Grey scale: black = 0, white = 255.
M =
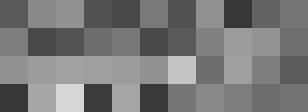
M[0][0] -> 89
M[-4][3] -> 82
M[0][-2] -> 99
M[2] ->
[145, 156, 161, 159, 156, 144, 196, 109, 159, 126, 90]
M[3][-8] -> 59
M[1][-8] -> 109
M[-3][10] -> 111
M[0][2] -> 146
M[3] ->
[55, 167, 215, 59, 165, 58, 117, 136, 125, 109, 115]
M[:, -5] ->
[81, 89, 196, 117]
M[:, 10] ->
[118, 111, 90, 115]

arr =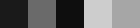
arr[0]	26
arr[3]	205
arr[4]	166

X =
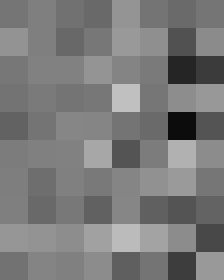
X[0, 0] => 117
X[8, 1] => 147
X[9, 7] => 153
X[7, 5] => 96
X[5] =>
[124, 128, 129, 167, 84, 124, 177, 140]
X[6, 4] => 133
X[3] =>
[115, 122, 116, 119, 192, 118, 141, 152]
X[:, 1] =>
[127, 127, 129, 122, 116, 128, 110, 105, 147, 132]
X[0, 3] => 105
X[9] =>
[114, 132, 128, 140, 95, 116, 61, 153]
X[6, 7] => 118
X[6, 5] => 145
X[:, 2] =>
[113, 104, 129, 116, 134, 129, 128, 120, 141, 128]
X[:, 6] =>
[106, 81, 37, 141, 12, 177, 154, 84, 140, 61]
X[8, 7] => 72
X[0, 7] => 117
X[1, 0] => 147

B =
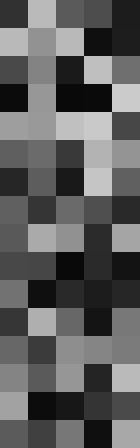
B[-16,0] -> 49
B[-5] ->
[54, 175, 103, 20, 120]
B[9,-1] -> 19
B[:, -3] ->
[90, 185, 26, 9, 192, 57, 25, 106, 145, 9, 41, 103, 142, 150, 23, 119]
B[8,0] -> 89
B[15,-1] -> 168
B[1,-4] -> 146
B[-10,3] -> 197
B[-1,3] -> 15
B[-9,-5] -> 96
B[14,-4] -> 12
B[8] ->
[89, 170, 145, 43, 165]
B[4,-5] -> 158
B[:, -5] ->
[49, 185, 73, 11, 158, 95, 38, 96, 89, 72, 114, 54, 103, 132, 162, 91]
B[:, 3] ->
[77, 15, 191, 10, 201, 179, 197, 79, 43, 42, 28, 20, 133, 36, 52, 15]
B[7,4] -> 41
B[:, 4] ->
[28, 29, 111, 203, 71, 148, 96, 41, 165, 19, 38, 120, 123, 186, 74, 168]
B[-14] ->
[73, 131, 26, 191, 111]
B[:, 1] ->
[186, 146, 131, 151, 153, 107, 93, 53, 170, 70, 15, 175, 59, 90, 12, 64]

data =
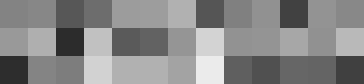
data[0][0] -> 131
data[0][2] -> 87
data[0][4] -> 156
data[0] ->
[131, 135, 87, 109, 156, 157, 177, 85, 128, 145, 65, 147, 136]
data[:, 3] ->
[109, 193, 210]
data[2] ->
[45, 132, 125, 210, 177, 177, 163, 235, 95, 80, 102, 100, 64]
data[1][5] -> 98
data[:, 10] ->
[65, 167, 102]
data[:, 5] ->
[157, 98, 177]

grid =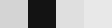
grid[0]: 212
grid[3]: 232
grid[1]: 19

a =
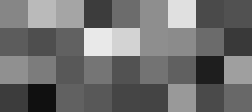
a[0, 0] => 134
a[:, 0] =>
[134, 92, 144, 60]
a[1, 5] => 142
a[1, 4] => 211
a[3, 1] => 16
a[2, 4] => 82
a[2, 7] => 30
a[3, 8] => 104
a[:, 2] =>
[165, 97, 88, 97]
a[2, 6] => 96
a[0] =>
[134, 186, 165, 60, 108, 142, 224, 74, 81]

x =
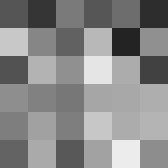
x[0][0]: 85
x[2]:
[82, 179, 144, 229, 172, 65]
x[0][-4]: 122
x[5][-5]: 170
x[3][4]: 168
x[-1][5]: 141
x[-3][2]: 119
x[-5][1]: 134
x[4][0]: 126
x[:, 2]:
[122, 97, 144, 119, 126, 88]

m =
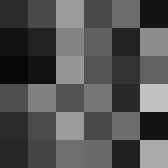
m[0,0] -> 43
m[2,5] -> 97
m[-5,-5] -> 34
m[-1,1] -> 68
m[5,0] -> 39
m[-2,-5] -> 75
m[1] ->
[19, 34, 130, 96, 34, 141]
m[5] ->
[39, 68, 110, 106, 31, 170]
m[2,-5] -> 18
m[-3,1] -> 129

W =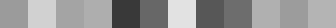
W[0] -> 155
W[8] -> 109
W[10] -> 156
